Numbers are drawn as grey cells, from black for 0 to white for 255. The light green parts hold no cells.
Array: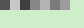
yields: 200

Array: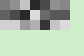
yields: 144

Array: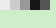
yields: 204

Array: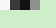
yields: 57

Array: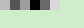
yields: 84

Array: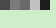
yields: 123

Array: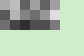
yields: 190

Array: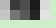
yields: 58
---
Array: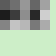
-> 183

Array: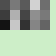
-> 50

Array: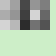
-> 44

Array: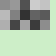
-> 163

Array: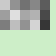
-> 146

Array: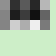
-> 173
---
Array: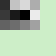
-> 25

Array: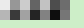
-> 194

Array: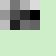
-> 76

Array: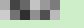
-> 195

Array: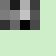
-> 135

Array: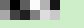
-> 251

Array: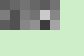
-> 115
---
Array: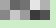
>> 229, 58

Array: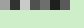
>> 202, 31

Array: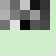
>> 225, 6

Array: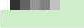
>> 254, 50

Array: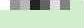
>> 254, 35

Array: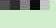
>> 196, 13

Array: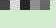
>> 215, 38

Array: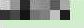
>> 201, 20

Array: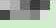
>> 223, 60
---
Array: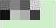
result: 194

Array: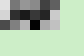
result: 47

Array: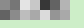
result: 139

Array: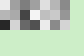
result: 170

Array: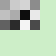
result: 172

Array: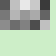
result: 181
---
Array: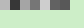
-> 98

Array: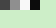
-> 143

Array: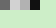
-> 178

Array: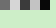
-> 110

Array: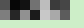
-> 27

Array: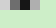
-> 175

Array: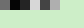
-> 68

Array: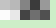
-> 80
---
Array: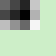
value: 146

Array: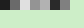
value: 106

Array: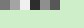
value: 164

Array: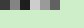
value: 132

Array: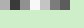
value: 58

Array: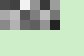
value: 178

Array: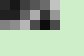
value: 141

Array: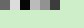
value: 220
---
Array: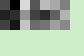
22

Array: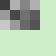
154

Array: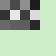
94

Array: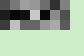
191

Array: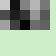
63

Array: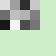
244
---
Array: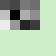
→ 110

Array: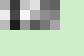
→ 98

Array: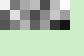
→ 252

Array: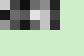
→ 35

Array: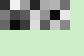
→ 112

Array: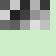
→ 54

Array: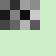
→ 140

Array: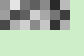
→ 187

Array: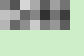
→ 115
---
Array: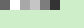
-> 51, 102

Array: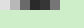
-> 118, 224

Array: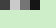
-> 21, 63

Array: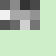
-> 72, 82

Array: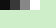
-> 255, 14

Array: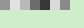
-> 138, 149

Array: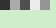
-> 149, 49
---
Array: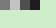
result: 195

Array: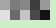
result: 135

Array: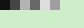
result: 104

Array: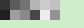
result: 181

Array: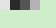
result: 42

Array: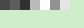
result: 253

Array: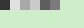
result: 202

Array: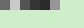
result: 53

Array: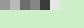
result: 133
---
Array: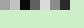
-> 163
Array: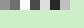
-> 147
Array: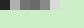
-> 37
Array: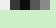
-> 239
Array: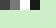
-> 67
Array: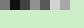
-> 121
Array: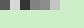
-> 89
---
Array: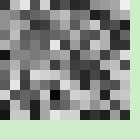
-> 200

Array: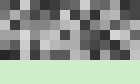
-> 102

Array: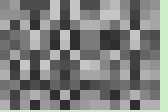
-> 100

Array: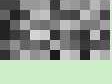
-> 57

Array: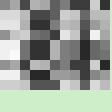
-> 40
